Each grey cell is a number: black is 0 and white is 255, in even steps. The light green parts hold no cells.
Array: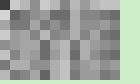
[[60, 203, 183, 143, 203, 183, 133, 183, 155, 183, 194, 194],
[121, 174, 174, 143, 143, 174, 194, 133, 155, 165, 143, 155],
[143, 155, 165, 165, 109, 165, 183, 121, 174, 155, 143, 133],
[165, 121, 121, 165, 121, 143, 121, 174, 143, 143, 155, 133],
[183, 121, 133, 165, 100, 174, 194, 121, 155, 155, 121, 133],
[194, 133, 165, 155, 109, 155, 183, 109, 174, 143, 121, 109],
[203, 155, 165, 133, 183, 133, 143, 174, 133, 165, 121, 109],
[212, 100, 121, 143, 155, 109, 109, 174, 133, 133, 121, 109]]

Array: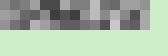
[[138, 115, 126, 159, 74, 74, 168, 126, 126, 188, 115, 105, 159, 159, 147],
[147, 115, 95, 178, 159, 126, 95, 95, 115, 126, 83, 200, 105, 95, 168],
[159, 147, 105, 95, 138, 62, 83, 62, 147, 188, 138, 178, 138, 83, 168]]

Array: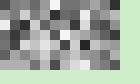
[[77, 125, 134, 106, 153, 245, 115, 115, 134, 165, 125, 48],
[97, 165, 134, 165, 206, 134, 165, 195, 153, 144, 106, 176],
[106, 58, 106, 176, 206, 86, 245, 185, 165, 134, 97, 58],
[115, 68, 217, 195, 227, 195, 68, 206, 37, 195, 165, 153],
[153, 125, 206, 125, 165, 48, 106, 97, 236, 125, 153, 185],
[176, 176, 176, 115, 185, 77, 185, 217, 236, 144, 125, 86],
[236, 86, 48, 206, 97, 144, 153, 58, 217, 97, 77, 144]]

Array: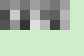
[[74, 203, 84, 191, 106, 96, 182],
[84, 148, 53, 223, 182, 65, 171],
[129, 148, 118, 159, 138, 118, 159]]

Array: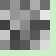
[[63, 172, 138, 75, 75],
[110, 150, 99, 172, 110],
[138, 75, 87, 161, 218],
[190, 150, 161, 129, 229],
[199, 63, 120, 87, 190]]

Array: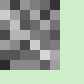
[[42, 136, 136, 136, 95, 158],
[73, 180, 180, 125, 115, 85],
[85, 85, 106, 106, 214, 169],
[125, 192, 85, 106, 169, 115],
[148, 63, 148, 125, 106, 51],
[158, 136, 73, 204, 115, 125],
[204, 158, 95, 169, 63, 148]]
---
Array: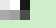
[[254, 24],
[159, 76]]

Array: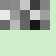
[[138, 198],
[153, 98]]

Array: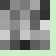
[[137, 123],
[109, 149]]

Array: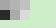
[[180, 193],
[170, 219]]

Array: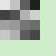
[[195, 94],
[81, 178]]

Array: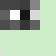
[[67, 60],
[253, 22]]

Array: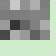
[[200, 145],
[124, 126]]

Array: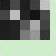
[[71, 30],
[189, 34]]

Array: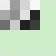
[[156, 212],
[144, 225]]
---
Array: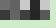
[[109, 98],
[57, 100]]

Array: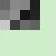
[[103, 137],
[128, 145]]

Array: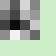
[[170, 90],
[117, 68]]

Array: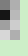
[[125, 175],
[21, 185]]

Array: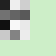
[[33, 238],
[114, 100]]

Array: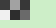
[[60, 162],
[240, 45]]
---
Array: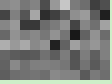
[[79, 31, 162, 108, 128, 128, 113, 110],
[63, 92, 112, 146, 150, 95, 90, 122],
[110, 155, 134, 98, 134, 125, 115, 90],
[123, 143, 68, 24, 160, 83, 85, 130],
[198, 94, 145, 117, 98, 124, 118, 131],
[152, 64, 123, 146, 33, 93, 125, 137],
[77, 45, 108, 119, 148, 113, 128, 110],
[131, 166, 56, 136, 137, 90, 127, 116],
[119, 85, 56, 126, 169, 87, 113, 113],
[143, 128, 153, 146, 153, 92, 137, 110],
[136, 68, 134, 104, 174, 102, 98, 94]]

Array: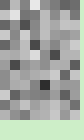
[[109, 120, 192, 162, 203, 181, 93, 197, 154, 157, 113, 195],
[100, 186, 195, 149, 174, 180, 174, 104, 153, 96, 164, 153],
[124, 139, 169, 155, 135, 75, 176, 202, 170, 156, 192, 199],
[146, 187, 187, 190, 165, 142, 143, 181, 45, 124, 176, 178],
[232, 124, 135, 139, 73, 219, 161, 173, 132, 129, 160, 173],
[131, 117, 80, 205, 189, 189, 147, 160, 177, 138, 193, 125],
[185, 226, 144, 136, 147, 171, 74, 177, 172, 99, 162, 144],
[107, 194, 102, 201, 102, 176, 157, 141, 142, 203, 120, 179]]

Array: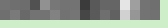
[[111, 113],
[115, 115],
[159, 150],
[229, 209],
[101, 97],
[102, 111],
[89, 90],
[59, 70],
[115, 117],
[115, 114],
[119, 130],
[145, 115],
[81, 115],
[109, 105],
[111, 122],
[115, 111]]

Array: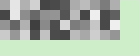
[[175, 96, 239, 149],
[124, 74, 73, 171],
[157, 238, 198, 206],
[188, 70, 136, 168],
[172, 188, 124, 187],
[89, 84, 215, 71],
[74, 148, 77, 75],
[69, 145, 138, 194],
[209, 104, 63, 78],
[177, 141, 177, 212],
[229, 231, 101, 151],
[167, 70, 148, 202]]

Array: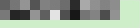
[[141, 146],
[131, 77],
[144, 131],
[169, 117],
[43, 23],
[109, 79],
[124, 227],
[129, 95],
[84, 148],
[148, 45],
[118, 37],
[97, 121]]

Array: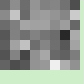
[[78, 203, 103, 171, 163, 125, 145],
[114, 134, 157, 40, 88, 97, 174],
[133, 148, 140, 108, 111, 105, 239],
[129, 157, 162, 117, 133, 167, 152],
[148, 153, 161, 130, 110, 145, 147],
[109, 106, 165, 112, 193, 70, 87],
[141, 196, 127, 129, 162, 131, 77],
[107, 138, 108, 87, 94, 83, 99]]

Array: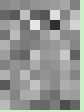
[[128, 189, 211, 140, 134, 97, 152, 131, 165, 156, 100],
[166, 132, 165, 137, 164, 200, 173, 162, 174, 159, 77],
[154, 223, 47, 188, 152, 157, 147, 140, 139, 111, 123],
[151, 86, 118, 158, 144, 153, 141, 147, 157, 126, 104],
[147, 98, 229, 121, 131, 196, 171, 136, 193, 172, 106],
[134, 192, 111, 125, 123, 100, 138, 186, 154, 170, 141],
[145, 90, 172, 186, 135, 113, 147, 142, 142, 132, 145],
[137, 102, 156, 115, 176, 158, 130, 177, 89, 161, 186]]
